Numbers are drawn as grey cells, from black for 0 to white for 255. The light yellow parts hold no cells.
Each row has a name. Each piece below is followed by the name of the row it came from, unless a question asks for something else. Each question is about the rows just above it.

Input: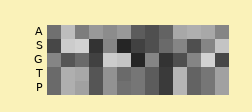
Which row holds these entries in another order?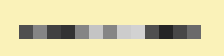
S
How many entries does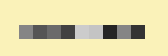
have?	9

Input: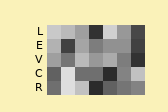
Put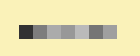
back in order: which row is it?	V
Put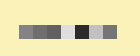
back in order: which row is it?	R
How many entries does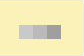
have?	3
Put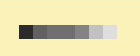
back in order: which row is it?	C

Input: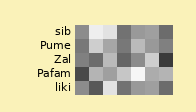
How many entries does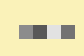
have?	4
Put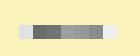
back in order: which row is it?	sib

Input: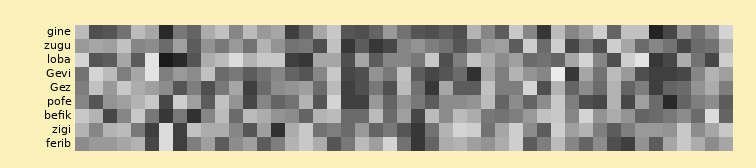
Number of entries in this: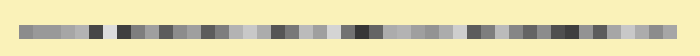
47
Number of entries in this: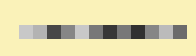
12
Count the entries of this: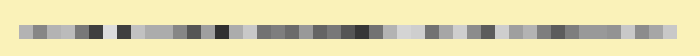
47

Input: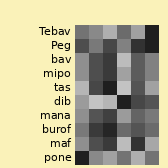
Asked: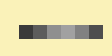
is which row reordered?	mipo
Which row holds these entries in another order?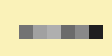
Tebav
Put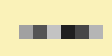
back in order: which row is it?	tas
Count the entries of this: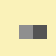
2

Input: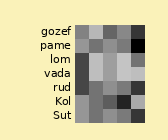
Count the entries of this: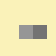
2
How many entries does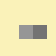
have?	2
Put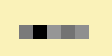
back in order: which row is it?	pame

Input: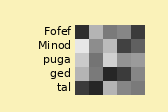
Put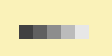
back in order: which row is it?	Minod
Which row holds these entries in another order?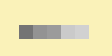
puga
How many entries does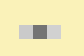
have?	3
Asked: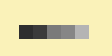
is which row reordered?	Fofef
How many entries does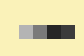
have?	4
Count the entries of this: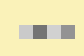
4

